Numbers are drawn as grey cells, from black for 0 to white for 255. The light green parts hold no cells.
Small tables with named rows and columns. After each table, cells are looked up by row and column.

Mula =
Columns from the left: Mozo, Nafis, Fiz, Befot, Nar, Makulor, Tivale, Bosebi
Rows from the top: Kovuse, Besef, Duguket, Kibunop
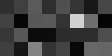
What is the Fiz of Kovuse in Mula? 90
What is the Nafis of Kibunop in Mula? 23
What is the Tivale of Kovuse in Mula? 24
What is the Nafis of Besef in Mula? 6
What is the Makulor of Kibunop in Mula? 7
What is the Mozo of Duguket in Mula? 55
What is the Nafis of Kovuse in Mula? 64
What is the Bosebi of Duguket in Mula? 77
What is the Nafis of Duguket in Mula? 87
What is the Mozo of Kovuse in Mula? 47
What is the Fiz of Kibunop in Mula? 131
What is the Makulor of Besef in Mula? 210
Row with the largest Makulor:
Besef

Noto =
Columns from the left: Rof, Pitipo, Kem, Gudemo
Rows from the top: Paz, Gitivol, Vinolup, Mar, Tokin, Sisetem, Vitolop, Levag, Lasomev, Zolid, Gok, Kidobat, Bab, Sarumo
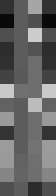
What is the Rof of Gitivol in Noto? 10
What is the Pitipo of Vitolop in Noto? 112
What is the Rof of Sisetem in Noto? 67
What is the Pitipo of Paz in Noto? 92
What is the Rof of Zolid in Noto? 51
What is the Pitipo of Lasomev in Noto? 92
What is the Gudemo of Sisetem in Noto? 67
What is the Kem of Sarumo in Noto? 44
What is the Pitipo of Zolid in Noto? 92
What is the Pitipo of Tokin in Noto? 92
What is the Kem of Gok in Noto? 115
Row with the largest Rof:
Vitolop

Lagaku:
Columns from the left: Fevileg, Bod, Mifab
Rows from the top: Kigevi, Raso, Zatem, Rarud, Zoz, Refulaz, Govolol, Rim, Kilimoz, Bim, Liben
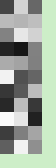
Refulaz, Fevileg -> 242
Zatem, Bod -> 231
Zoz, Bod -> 163
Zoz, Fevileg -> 171
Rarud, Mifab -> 129
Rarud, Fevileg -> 35
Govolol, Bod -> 89
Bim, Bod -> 127
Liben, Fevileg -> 95
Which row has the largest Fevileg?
Kilimoz

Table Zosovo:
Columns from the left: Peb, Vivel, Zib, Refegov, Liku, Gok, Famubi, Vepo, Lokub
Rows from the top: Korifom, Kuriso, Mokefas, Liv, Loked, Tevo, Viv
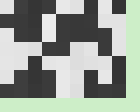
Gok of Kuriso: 56
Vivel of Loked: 227
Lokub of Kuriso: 226
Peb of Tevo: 227
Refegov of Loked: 229
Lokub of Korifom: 52
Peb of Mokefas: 229
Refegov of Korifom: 59
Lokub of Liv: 227
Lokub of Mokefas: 227
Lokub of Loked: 52
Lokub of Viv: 57
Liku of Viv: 232
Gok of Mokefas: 56
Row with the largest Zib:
Liv

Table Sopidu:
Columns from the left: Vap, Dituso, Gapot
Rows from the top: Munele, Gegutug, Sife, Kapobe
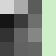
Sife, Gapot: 134
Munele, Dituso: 170
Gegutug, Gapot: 111
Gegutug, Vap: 21
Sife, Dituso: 101
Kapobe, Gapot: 101
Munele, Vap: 214
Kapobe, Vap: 66
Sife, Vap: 50
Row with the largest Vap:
Munele

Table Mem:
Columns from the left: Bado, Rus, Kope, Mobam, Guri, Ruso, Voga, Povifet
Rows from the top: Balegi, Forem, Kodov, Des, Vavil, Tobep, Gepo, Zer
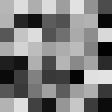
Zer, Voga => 60
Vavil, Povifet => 42
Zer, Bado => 179
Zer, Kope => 65
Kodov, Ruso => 170
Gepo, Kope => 118
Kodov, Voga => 141
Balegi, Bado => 182
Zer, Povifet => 11
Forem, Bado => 179
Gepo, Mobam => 161
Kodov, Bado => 87
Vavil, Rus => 19
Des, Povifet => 2
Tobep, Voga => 224
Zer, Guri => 150

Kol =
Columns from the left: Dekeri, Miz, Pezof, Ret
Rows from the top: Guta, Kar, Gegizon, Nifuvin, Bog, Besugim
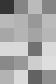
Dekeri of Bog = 137
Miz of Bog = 152
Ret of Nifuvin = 217
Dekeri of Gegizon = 167
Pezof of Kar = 152
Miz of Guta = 133
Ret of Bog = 222
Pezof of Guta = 187
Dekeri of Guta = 52
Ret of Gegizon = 182
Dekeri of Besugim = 179
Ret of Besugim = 143
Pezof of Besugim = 98
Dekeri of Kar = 185
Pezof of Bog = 206
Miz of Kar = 179
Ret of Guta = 132
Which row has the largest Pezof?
Bog

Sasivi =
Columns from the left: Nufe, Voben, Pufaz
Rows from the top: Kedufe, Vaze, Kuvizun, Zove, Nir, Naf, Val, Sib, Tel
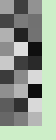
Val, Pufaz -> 13
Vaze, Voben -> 123
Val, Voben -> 180
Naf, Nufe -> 59
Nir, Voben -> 62
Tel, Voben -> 126
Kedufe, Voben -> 63
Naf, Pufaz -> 217
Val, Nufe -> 143
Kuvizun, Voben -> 34
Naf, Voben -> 138
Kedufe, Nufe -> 163
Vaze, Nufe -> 69
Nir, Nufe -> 201
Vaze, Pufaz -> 113

